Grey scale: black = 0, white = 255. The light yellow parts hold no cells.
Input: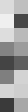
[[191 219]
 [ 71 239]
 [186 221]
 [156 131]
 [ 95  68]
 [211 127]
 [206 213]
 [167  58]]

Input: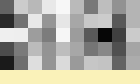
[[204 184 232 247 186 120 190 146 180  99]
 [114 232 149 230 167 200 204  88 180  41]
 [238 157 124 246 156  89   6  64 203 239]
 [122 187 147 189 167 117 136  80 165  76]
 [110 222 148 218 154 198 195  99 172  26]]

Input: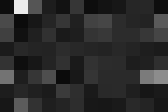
[[235  85  29  18  54  13  19  23  38  39  14  13]
 [ 11  23  37  54  32  66  70  44  37  35  90  74]
 [ 17  32  49  26  30  52  56  44  44  55  69  64]
 [ 40  36  35  44  40  37  35  40  36  30  27  27]
 [ 14  23  36  49  26  50  44  43  29  32  47  51]
 [ 30  54  78  11  24  53  42  42  42 123 140 115]
 [ 39  32  27  59  46  26  41  42  31  22  26  29]
 [ 92  50  31  36  45  24  23  26  41  36  23  23]]

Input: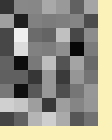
[[136 135 169 153  97 165  52]
 [ 31 129 124 127 133  76 160]
 [240 107 100 192  71 140  71]
 [220 129 125 143   7 123  71]
 [ 12 121 190  83 164 105  98]
 [ 96  54 152  58 150 116  96]
 [ 15  88 152  79 118 151 120]
 [198 158  56 158 133 150 208]
 [ 97 181 206 170  86 113  68]]

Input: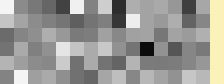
[[139 120 102  66 240 130 206  45 174 163 169 151  63 167 244]
 [164 140 128 117  95 116 127  54 238 163 153 174  99 134 196]
 [133 143 174 152 122 125 161 136 161 163 119 163 155 176 107]
 [170 128 145 229 195 171 200 145 116  12 146  85 134 121 115]
 [158 140 136 203 113 171 115 100 180 123 122 124 134 151 180]
 [244 159 170 143 113 102 166 190 135 183 163 146 198 184 131]]

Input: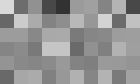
[[109 145  72  50 155 160 132 180  72 217]
 [203 171 131 142 184 151 211 107 193 103]
 [156 136 169 170 122 134 137 157 158 156]
 [139 121 197 197 106 145 128 178 159 133]
 [137 134 139 153 131 127 154 153 148 148]
 [167 171 129 152 177 134 179 122 162 105]]

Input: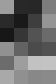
[[ 40  39 125 158]
 [ 25  62 149  42]
 [ 54  83 107  23]
 [ 99  75  81 145]
 [158 194 195 108]
 [144 136 138 169]]

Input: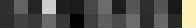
[[ 99  36 205  30  27  71 108  30  86  45  84  25  47]
 [ 66  56 106  55   2  62  93  76 107  42 103  40  45]]

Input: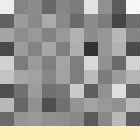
[[132 139 104 133 124 227 144  91 248 237]
 [156 138 170 137 106 139 123  69 111  97]
 [142 152 131 152 178 140 150 183 132 165]
 [156 132 167 128 175  50 151 178  75  74]
 [123 154 127 164 125 215 144 106 210 209]
 [166 161 135 161 125 187 124 156 181 195]
 [113 156 112 119 201  95 145 223 101  78]
 [104 144  79 113 148 163 152 144 186 185]
 [148 153 144 141 137  90 137 185  93 105]]
